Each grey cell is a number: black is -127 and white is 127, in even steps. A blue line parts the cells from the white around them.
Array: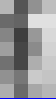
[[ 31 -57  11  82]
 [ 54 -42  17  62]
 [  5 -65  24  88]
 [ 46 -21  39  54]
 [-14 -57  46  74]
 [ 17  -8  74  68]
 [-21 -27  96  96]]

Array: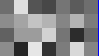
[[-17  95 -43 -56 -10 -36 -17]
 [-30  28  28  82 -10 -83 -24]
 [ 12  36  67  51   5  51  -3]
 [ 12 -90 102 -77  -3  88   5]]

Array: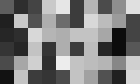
[[-109   67  -67  -74  -52   67   33  -46  -95   88]
 [ -33  -81  -59   73  102  -67   53  -52   14   96]
 [ -95   73  -46   46  -19  -67   88   60   27  -59]
 [ -74  -89   67  -74   46  -67   60  -89 -115  -40]
 [ -52   39   80  -81  109   67   60   53    7   80]
 [ -89  -81   88   53   46   67   67   39 -115  -59]]

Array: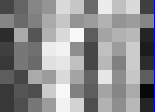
[[ -71  -42  -49   76  120    0  -34   36    6   42 -119]
 [ -83   42  -42   50   90  120  -34   36   50   56  -91]
 [ -71   -8  -21   96  102   64  -57   56    0   76  -83]
 [ -63   -8  -15  108  114   14  -57   64   28   76  -99]
 [ -71  -49   -8   28  114   83  -49   50   14   56  -91]
 [   6  -21    0   42   70   20   28   50   20   28    6]
 [ -57  -27    6   20   90   70  -21  108   64   90  -63]
 [ -34  -57   42   28   90   36  -27  102   14   70  -34]]

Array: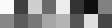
[[   8  -35   -7   38   52  -41   95  -57]
 [ 122  -63   79  -21  109  -76 -113    1]]

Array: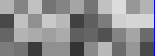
[[ -3 -11 -69  16  16 -76  10  57 -19  23 -54]
 [-54  65  16  73  57 -62 -32  -3  80  86  86]
 [-26  51  43  31  43 -32 -26 -46   4  37 -19]
 [ 51   4  65 -11   4  37 -11  65  92  23  51]]
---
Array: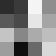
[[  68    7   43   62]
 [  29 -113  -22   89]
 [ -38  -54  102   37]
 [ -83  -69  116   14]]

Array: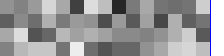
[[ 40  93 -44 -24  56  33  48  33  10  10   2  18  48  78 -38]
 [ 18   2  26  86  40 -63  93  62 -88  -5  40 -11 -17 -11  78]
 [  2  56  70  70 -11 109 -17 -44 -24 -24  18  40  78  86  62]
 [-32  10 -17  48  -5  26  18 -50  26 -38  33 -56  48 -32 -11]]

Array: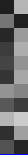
[[ 53  75]
 [ 19   4]
 [-10 -96]
 [-39 -67]
 [-45 -88]
 [-59  19]
 [-67  46]
 [-74  39]
 [-80  32]
 [-88  26]
 [-96  53]]

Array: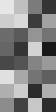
[[ 102   63   -4  -75]
 [  96   40  -12  -31]
 [  77   89  -68   34]
 [  47   77  -83   47]
 [  12  -61   71  -83]
 [ -19  -37   20  -12]
 [ -25  -75   83 -103]
 [ -55  -43    4   26]]

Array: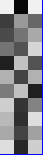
[[ 113 -119  113]
 [  94  -88   79]
 [  79  -74    3]
 [  57  -80   94]
 [  49  -59   49]
 [  41  -59   33]
 [  -4   65  -96]
 [ -11  -45   86]
 [ -52  -11   41]
 [ -66   25  -24]
 [ -96   65  -45]]

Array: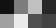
[[  32  106  -47  -60]
 [-110   -3   64  -88]]

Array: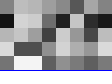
[[  90  -48  -48   16   83   46   23   90]
 [  54   69   30  -62   76   23  -56   61]
 [   3   61   54   30    9  -40   38    3]
 [ -11  116  116  -32   16   -5  -32   -5]
 [-108   83   76  -18  -95   69  -82 -102]]
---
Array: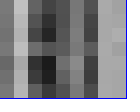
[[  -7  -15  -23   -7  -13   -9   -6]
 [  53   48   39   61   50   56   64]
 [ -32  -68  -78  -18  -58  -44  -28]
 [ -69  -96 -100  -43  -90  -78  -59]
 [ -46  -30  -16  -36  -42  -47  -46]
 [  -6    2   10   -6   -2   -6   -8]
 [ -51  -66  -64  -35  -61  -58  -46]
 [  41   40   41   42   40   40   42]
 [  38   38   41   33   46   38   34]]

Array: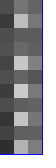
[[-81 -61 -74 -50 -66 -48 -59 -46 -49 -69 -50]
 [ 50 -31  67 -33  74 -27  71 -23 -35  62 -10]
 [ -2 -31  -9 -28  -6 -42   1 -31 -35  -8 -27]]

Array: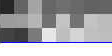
[[-60  28 -89]
 [-68  29 -27]
 [ -5  53  36]
 [102 -14 -25]
 [ 62  68 -16]
 [ 84 -12 -23]
 [ 63  67 -29]
 [ 61  59 -27]]

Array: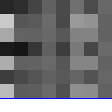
[[  59  -66   45 -100   40   73  -88]
 [ -35  -54  -30 -105  -28  -41  -82]
 [ -33  -43  -29  -73  -29  -37  -59]
 [ -21  -30  -22  -31  -23  -20  -30]
 [ -47  -38  -41  -66  -39  -54  -53]
 [  15  -26    5   -6    2   25  -16]
 [  12  -44    5  -57    3   18  -52]
 [ -29  -25  -29  -21  -29  -29  -23]]

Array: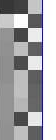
[[ 17  19  19  20  15  15  16  19  73 -72]
 [ 63 -54  54  63  62 -51  62 -57 124 -64]
 [-33 104 -25 -28 -34 106 -31 108 -40  69]]

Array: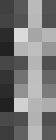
[[-67 -53 -94 -84 -75 -56 -93 -84 -59 -63]
 [-30 -49  81  17 -13 -47  53  90 -44 -39]
 [ 60  50  53  64  63  53  62  38  56  58]
 [-37 -48  45  -4 -25 -48  23  54 -47 -44]]
